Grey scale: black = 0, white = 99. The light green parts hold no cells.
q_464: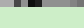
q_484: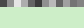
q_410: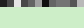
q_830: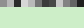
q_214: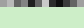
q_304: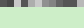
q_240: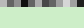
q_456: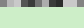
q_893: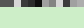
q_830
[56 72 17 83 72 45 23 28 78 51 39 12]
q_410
[12 28 89 28 39 62  6 39 45 45 33 72]

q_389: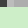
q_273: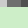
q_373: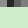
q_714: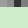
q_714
[61 55 20 49]
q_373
[55 15 37 49]

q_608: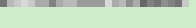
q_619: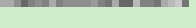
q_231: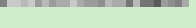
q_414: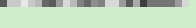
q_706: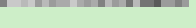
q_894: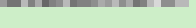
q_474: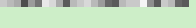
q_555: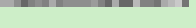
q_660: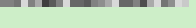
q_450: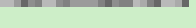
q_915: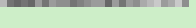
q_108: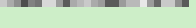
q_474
[78 72 66 30 60 45 90 84 66 35 72 78 84 72 60 40 35 72 78 78 95 55 35 78
 72 40 35]
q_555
[66 66 55 40 50 55 50 66 50 55 55 55 55 60 50 40 66 40 40 72 50 50 45 66
 72 78 45]
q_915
[72 45 40 45 40 60 45 60 55 55 45 50 55 60 60 40 60 45 60 55 66 72 78 60
 66 78 55]
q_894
[60 45 45 72 50 66 40 50 55 72 45 50 50 55 66 60 72 55 66 45 50 72 84 55
 55 72 72]
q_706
[50 78 78 72 78 60 72 60 66 66 78 66 60 66 50 72 60 66 45 72 45 45 35 60
 60 50 60]

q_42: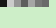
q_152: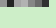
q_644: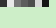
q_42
[ 8 79 58 36 64 46 41]
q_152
[58 14 64 69 52 41 19]
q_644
[19 90 46 36 30 84  8]

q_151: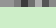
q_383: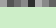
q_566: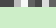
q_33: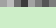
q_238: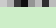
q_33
[63 73 43 23 63 48 33 48]
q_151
[58 58 48 23 43 68 33 53]
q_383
[63 33 43 53 18 68 53 38]
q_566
[28 28 73 96 38 28 85 38]

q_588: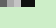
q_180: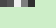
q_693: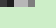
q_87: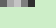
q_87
[38 66 76 49 18]
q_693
[23 12 71 71 49]

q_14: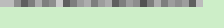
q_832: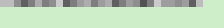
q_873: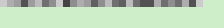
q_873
[79 67 61 32 61 73 43 55 79 26 55 67 61 37 55 73 43 37 73 43 32 32 67 43
 55 43 67 32 79]

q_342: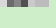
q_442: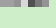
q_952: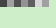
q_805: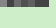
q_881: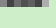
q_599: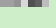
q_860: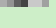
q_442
[62 62 57 84 31 47 57]
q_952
[26 62 31 57 37 84 62]
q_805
[52 26 42 31 37 26 26]

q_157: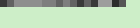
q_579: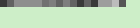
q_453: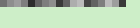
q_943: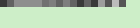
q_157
[22 38 55 55 55 55 49 49 38 49 38 22 38 22 61 61 17 33]
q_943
[22 38 55 55 55 55 44 49 38 49 38 22 38 22 61 33 73 33]
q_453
[44 55 61 49 17 38 49 55 22 38 67 73 27 38 49 73 61 22]
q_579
[22 38 55 55 55 55 44 49 38 49 38 22 38 22 61 61 73 33]

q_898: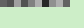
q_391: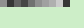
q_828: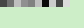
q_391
[56 21 38 27 44 56 62 68 79 21]
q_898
[38 32 62 32 50 68 15 56 68 38]

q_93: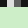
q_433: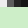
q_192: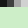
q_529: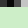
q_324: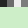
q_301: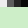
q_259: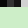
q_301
[92 36 14  3]
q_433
[92 36 14  8]

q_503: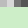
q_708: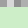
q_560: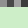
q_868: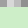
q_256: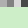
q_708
[62 84 56 68]
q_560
[56 28 62 23]

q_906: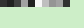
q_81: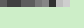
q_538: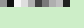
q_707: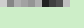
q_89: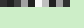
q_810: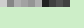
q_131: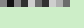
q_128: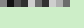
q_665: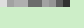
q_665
[86 63 68 68 42 42 63 58 36 19]
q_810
[80 52 68 63 58 68 13 25 31 25]
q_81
[36 25 25 36 36 47 52 19 74 80]

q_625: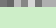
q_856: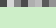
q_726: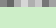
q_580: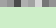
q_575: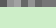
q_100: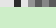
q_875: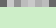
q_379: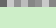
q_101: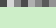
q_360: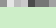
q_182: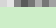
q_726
[52 40 68 83 68 78 46 63]
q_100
[89 89 17 89 57 35 52 35]
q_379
[40 78 57 73 52 57 78 52]
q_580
[63 57 29 68 63 83 46 57]

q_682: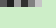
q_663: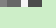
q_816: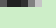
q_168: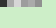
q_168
[19 66 83 61 66 56]

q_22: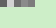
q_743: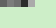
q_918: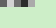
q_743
[38 48 43 17 66]
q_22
[38 82 43 54 48]

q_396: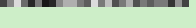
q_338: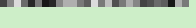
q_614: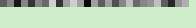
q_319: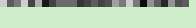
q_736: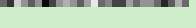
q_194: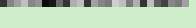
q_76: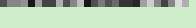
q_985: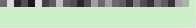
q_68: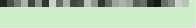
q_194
[20 52 62 74 52 57  4  9 41 20 68 74 20 62 52 47 80 74 47 68 20 74 36 26
 52 47 62]
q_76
[31 52 52 57  9 62 26 26 68 31 52 74  9 31 47 31 41 20 20 15 62 80 52 26
 52 85 68]
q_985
[41 85 15 31  9 85 26 36 74 36 31 15 31 62 41 62 41 36 20 47 31 20 47 36
 20 62 68]
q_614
[36 52  9 52 20 52 41 80 20 62 80 62  4 62 36 62 31 52 74 41 52 57 74 36
 15 57 68]
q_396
[26 52 85 41 15 47  9 15 52 68 68 47 36 85 47 74 31 47 68 31 47 36 47 47
 20 57 26]

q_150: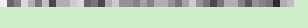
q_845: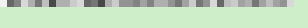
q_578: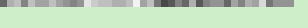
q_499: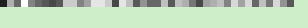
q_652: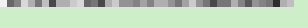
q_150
[94 40 51 84 68 46 74 28 68 68 79 84 40 46 28 68 79 57 57 51 63 51 68 68
 57 46 63 79 57 46 28 46 68 68 51 34 57 51 46 17 68 74]
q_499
[12 68 40 99 51 40 34 28 34 79 79 51 63 89 89 79 28 89 74 34 57 40 40 74
 34 74 68 46 28 63 68 74 51 84 63 84 40 74 46 84 57 34]
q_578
[40 68 74 51 74 63 63 74 63 57 51 57 89 79 74 74 68 68 74 94 63 74 46 28
 34 51 40 68 34 51 57 57 40 63 51 68 63 84 46 57 57 57]
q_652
[94 40 51 84 68 46 74 28 68 68 79 84 40 46 28 68 79 57 57 51 63 51 68 68
 57 46 63 79 57 46 28 46 46 68 51 34 57 51 46 17 68 74]

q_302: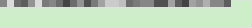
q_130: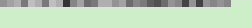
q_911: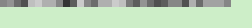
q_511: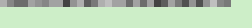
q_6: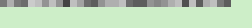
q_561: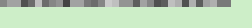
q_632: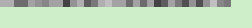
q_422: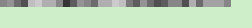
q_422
[52 57 42 31 74 79 68 68 52 20 36 57 52 42 68 68 79 74 47 36 57 42 31 36
 52 52 31 68 42 63 63 63 52]
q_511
[68 52 42 42 63 57 52 63 63 26 57 68 36 47 68 74 63 63 42 63 42 63 26 36
 63 47 31 57 31 57 74 52 47]
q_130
[57 63 68 47 74 68 47 74 68 20 52 63 42 47 68 68 57 63 42 52 47 36 31 42
 57 52 26 57 26 57 52 57 52]

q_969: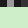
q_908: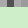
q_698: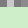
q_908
[66 32 66 60]
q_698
[48 78 48 54]
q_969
[10 60 10 20]

